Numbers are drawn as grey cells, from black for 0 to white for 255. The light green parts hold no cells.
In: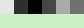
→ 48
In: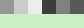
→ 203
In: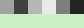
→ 64
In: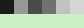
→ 152
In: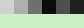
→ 174
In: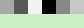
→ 88
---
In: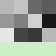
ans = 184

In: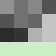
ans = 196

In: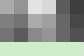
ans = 81

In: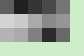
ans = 105

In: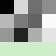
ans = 228

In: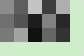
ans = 51
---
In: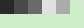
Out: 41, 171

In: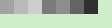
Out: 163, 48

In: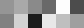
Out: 149, 159

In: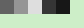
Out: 98, 23

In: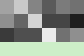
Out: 162, 143

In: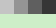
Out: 196, 54

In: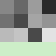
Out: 135, 227

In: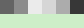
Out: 100, 55
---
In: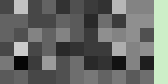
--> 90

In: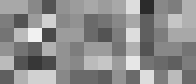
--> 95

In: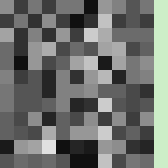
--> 85

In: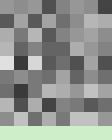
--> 141

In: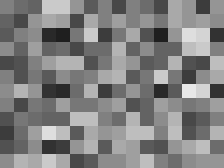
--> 140
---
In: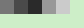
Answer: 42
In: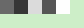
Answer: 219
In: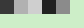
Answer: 207
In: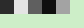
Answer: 95
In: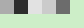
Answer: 226
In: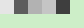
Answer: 178
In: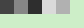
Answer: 46
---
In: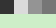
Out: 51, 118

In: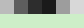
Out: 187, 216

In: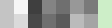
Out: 196, 164

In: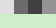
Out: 223, 148

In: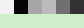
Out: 241, 50

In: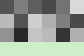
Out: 83, 175

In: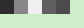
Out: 44, 75
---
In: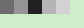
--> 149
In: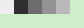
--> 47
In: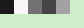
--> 247
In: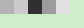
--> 202
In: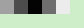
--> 76
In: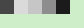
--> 218
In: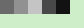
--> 145
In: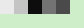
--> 196
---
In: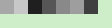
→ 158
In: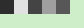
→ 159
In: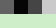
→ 69
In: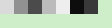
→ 13
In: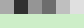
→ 191
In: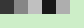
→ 24
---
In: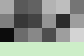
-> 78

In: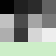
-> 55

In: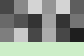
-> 172

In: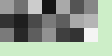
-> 63

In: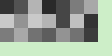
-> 147

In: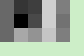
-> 147

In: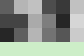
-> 115

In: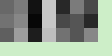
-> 114

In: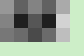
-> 74

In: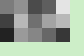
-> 134
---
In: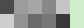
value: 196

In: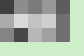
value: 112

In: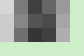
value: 165

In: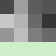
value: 53

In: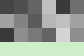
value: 162

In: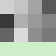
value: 132
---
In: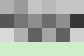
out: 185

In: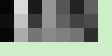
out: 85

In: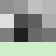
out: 153

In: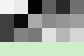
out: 94

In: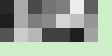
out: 126

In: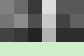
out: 221

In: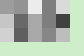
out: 236

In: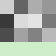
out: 100

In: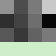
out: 77

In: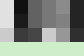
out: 120
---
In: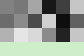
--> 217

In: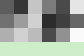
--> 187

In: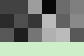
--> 117

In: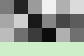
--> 59

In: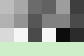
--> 74

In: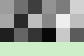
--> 51

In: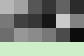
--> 139
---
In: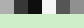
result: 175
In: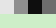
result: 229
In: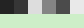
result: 35
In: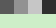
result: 89
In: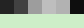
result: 35
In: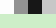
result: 253
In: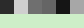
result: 43
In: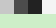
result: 199
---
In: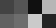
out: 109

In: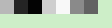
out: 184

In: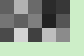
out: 178

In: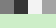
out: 125

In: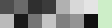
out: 196

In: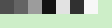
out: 156
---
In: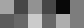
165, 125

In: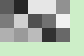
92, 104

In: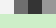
243, 151

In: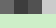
104, 203

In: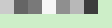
203, 60

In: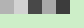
179, 60

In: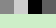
135, 94

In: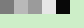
123, 8

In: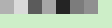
177, 144

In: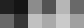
33, 161
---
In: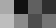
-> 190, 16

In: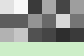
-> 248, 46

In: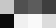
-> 249, 11

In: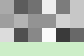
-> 250, 58

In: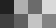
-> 217, 33

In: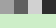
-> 209, 45

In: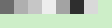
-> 237, 46

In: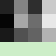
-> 232, 5

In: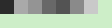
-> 201, 43
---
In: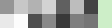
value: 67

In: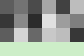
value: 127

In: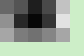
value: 226

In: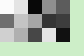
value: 61

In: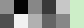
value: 199

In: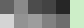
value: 38

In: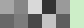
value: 154

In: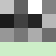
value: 184

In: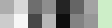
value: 163
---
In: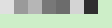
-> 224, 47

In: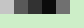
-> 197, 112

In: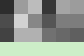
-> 45, 95

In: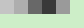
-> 196, 154

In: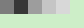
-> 124, 216

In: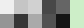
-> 239, 21

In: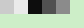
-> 203, 139

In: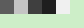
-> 92, 240
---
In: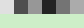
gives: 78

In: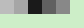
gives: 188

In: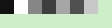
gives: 134

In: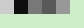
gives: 204

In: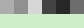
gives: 144

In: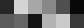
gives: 102

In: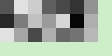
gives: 72
